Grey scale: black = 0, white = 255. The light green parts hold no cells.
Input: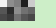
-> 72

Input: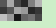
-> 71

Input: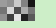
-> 90

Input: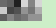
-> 147

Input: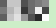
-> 253

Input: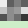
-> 54

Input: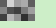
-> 108
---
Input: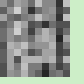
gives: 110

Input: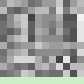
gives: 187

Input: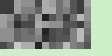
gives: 60

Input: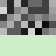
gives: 38

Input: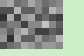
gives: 168

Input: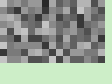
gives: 137

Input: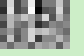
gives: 212

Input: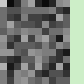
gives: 11
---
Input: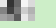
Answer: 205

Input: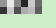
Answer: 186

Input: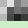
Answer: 114

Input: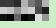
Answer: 73

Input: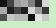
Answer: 157

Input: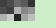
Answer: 135

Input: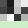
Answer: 193

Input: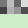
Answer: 149
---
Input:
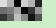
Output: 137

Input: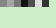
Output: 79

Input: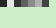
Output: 139

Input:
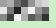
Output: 92

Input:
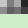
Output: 96

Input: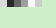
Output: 158

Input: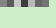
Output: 184

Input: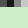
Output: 23
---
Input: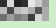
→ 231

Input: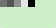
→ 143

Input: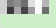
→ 222

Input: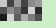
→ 68

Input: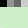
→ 148

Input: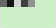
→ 211
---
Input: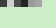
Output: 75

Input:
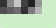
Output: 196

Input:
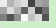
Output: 207

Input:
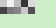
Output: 188

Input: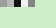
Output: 20

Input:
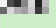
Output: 46

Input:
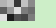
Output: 55

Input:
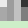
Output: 193
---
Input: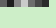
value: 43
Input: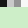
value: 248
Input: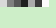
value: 252
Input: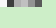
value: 89
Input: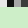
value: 59
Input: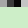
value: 196
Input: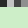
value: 143
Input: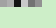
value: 146
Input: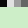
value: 101
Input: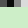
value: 219
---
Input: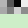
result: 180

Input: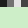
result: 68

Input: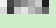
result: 214

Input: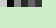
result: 100

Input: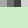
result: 112

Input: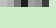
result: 160

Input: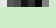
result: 88
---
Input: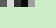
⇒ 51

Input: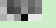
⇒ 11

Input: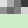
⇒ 104

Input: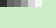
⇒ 157

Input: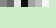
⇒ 162

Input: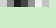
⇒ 148

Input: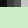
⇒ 60

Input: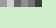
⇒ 143

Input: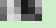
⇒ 84

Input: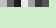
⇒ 161
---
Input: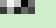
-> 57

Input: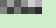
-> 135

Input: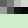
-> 157

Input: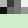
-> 17

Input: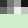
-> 105

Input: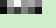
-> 6
